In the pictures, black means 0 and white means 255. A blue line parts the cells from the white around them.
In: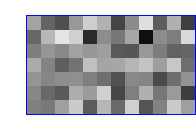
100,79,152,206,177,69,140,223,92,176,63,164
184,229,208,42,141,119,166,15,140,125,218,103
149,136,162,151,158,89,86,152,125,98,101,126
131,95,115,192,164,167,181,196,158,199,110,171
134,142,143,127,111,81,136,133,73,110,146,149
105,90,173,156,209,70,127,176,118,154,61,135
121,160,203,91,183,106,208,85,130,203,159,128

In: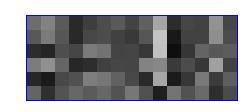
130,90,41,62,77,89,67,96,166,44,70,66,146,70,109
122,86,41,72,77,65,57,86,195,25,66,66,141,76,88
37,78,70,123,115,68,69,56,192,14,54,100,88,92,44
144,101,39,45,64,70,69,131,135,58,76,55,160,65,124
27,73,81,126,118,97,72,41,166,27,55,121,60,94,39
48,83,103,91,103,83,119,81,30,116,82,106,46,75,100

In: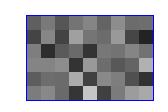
121,86,116,133,100,141,108,110,95
134,67,160,117,108,153,70,35,68
45,90,106,52,120,115,133,114,126
132,141,51,153,109,88,100,177,132
109,107,171,65,137,126,80,49,93
136,106,53,197,64,123,156,169,124

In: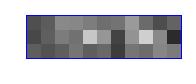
92,137,135,125,110,115,154,107,77,99,79
95,124,113,199,150,67,147,207,137,43,72
83,94,117,94,104,61,117,108,134,123,94

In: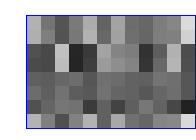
116,84,122,171,99,163,109,103,125,134,219,178
127,83,120,178,104,161,111,102,126,128,209,175
73,192,38,58,163,132,125,50,93,177,77,81
73,188,37,62,155,142,132,53,104,181,79,75
93,103,109,86,112,108,98,96,116,111,86,96
95,114,93,88,114,101,98,87,102,110,86,108
101,118,114,59,97,67,95,119,99,71,33,81
127,80,130,178,97,168,113,102,133,136,217,179

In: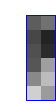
113,93
35,71
43,80
159,86
188,137
155,208

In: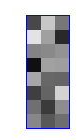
199,119,72
160,41,227
137,147,131
161,158,16
103,101,167
100,210,63
59,141,112
88,110,135

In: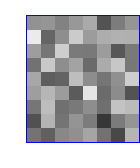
149,130,152,170,83,124,149,146
101,142,203,156,173,177,176,235
118,206,122,121,156,87,121,157
201,142,163,106,171,199,120,114
94,99,190,141,117,144,206,167
182,156,91,229,107,140,83,158
189,112,121,142,111,195,187,118
180,116,148,124,55,123,149,81
96,136,144,165,114,72,181,115
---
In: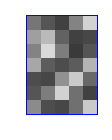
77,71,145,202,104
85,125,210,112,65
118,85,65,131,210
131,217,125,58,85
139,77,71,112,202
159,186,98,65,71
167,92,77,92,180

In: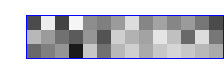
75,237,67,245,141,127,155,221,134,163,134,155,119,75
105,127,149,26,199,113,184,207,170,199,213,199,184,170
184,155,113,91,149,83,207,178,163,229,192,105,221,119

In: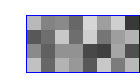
88,110,200,110,207,117,158,179
138,96,146,146,72,64,166,80
185,131,138,103,214,158,207,57
193,103,179,152,88,200,124,185

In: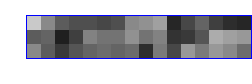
92,100,31,63,130,115,115,145,115,130,51,57,85,172,160,152
137,92,57,85,100,108,100,108,45,122,71,152,122,152,137,108
201,137,92,79,79,71,79,137,145,160,38,71,100,63,45,38

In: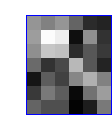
21,93,65,135,176,129
57,121,93,9,114,157
100,79,79,3,29,121
106,50,73,184,87,35
143,198,192,43,87,57
149,129,149,100,43,35
157,252,238,15,143,50

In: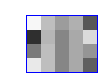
47,182,134,169,219
122,190,134,169,149
233,190,134,169,95
247,190,156,176,87

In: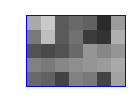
82,74,82,105,149,135,149
105,97,67,129,121,67,162
121,189,90,113,59,51,175
129,121,135,142,149,155,169
169,201,90,105,97,43,155

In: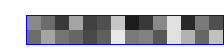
108,165,116,102,72,95,232,122,129,87,225,178,102,192
137,108,57,165,64,79,198,29,57,137,225,41,122,79
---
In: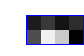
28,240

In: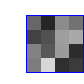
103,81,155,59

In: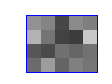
146,116,113,128

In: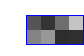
85,151

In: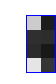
204,45

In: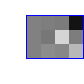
129,119,135

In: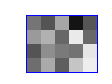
117,177,122,197

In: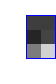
62,68

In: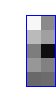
247,160
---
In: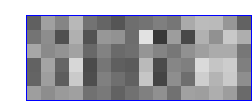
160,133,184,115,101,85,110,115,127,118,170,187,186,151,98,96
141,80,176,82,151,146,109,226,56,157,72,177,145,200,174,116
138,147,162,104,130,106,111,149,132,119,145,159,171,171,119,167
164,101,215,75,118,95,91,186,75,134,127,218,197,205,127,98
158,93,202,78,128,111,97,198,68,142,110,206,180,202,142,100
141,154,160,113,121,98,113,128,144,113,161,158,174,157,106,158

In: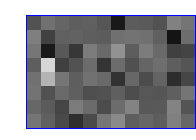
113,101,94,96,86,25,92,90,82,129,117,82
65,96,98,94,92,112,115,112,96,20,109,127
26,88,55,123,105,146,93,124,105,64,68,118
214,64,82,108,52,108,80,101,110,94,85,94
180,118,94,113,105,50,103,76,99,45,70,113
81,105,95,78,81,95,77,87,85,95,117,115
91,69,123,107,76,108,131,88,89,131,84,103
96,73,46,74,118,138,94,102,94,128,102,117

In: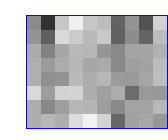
50,198,240,199,188,99,148,82,209,139
96,217,203,186,201,97,141,100,188,148
130,167,184,183,150,137,164,164,176,171
155,172,182,167,170,137,158,162,189,175
143,148,186,172,182,155,154,166,190,176
157,211,212,173,160,173,108,153,152,217
136,158,182,181,157,137,163,163,183,173
183,174,220,242,211,103,162,168,151,173

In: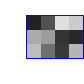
81,222,202,34
157,52,41,171
111,57,181,189

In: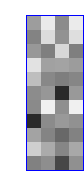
234,139,235,157
220,146,222,131
127,216,127,152
161,163,156,226
136,126,134,190
151,41,153,140
240,143,240,138
139,153,145,42
132,104,130,163
171,134,168,207
142,71,144,129

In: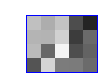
173,195,77,36,192
179,209,60,106,180
104,244,78,99,186
213,124,123,107,84
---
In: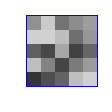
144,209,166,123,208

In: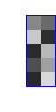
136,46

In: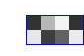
50,62

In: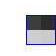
61,203

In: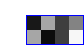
24,12

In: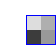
221,153
